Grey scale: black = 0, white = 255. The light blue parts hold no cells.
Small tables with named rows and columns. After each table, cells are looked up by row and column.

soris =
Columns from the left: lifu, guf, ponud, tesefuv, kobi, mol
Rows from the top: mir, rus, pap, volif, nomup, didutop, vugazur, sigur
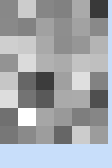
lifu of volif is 147
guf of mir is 204
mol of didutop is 79
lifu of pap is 207
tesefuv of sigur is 102
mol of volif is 191
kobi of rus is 162
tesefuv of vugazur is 153
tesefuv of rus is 142
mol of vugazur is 134
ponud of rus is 161

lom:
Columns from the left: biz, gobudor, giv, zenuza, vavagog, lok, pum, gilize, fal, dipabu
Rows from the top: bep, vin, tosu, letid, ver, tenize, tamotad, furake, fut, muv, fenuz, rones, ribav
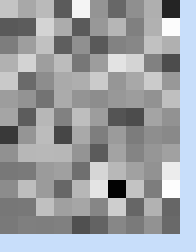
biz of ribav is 121
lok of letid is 157
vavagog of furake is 169
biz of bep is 196
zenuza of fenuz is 103
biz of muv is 120
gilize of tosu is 135
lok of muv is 214
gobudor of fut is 183
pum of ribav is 135
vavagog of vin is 90
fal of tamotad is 164
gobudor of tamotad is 92
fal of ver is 203
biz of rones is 119
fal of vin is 177
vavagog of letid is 119
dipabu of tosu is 176
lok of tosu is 89
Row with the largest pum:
letid

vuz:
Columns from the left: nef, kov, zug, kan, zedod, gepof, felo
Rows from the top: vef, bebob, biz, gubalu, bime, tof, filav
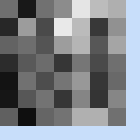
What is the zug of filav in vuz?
101
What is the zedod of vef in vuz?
229
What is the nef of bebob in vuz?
39
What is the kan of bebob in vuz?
233
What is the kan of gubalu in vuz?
54
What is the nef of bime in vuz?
19
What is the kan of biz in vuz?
157

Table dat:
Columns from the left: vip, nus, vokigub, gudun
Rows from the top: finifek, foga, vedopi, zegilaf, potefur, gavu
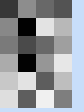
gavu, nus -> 94
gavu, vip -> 222
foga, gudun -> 184
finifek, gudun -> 83
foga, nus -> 1
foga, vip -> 136
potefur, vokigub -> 93
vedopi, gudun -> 159
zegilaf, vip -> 171
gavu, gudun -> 126
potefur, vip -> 200
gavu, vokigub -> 240
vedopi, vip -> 122
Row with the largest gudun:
zegilaf

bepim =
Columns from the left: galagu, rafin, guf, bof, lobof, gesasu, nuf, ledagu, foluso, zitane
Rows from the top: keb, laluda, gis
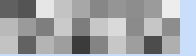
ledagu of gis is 158
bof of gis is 158
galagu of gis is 195
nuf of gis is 199
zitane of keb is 237
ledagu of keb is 141
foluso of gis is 76
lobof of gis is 59
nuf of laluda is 218
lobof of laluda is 125
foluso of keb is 155
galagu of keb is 96
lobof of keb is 167
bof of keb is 195
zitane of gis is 175
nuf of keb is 149
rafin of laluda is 154
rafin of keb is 84
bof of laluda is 202

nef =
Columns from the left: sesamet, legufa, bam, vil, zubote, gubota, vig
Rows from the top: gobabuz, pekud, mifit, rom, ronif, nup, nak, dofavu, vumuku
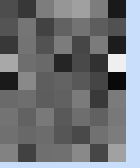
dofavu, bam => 108
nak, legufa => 98
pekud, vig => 81
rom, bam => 105
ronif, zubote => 88
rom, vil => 37
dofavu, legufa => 104
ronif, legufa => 137
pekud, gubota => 93
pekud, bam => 66
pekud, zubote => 115
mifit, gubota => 123
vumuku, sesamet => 130
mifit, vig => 28
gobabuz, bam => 125
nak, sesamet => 115

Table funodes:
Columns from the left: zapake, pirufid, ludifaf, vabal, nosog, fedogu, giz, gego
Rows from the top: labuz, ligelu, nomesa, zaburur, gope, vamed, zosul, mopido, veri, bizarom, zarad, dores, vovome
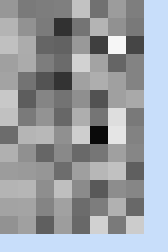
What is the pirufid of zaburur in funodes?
171
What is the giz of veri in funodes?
160
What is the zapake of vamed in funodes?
200
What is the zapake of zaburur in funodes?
160
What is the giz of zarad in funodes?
141
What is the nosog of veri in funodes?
105
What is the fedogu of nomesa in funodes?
63
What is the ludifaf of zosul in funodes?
147
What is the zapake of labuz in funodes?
151
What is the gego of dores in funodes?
104

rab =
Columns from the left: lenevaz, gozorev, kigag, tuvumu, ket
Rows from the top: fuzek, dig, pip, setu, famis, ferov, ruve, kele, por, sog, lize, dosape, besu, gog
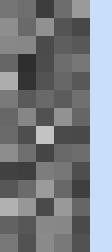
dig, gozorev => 106
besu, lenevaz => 98
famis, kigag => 83
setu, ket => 119
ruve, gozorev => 134
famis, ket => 88
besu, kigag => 136
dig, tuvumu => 84
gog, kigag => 138
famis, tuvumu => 103

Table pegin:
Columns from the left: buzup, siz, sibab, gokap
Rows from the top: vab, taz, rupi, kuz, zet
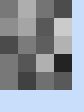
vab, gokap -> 76
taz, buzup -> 142
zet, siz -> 65
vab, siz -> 174
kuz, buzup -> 120
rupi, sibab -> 94
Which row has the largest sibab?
kuz

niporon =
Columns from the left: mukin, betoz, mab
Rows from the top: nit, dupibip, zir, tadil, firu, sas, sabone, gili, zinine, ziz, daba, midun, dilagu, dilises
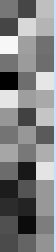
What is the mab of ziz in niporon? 228
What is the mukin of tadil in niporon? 115
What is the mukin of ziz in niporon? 108
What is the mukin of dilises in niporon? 75
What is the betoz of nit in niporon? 70
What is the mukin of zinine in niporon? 166
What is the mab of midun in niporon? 152
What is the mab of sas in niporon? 169
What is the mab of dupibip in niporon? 180
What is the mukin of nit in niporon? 119
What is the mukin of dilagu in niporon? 80

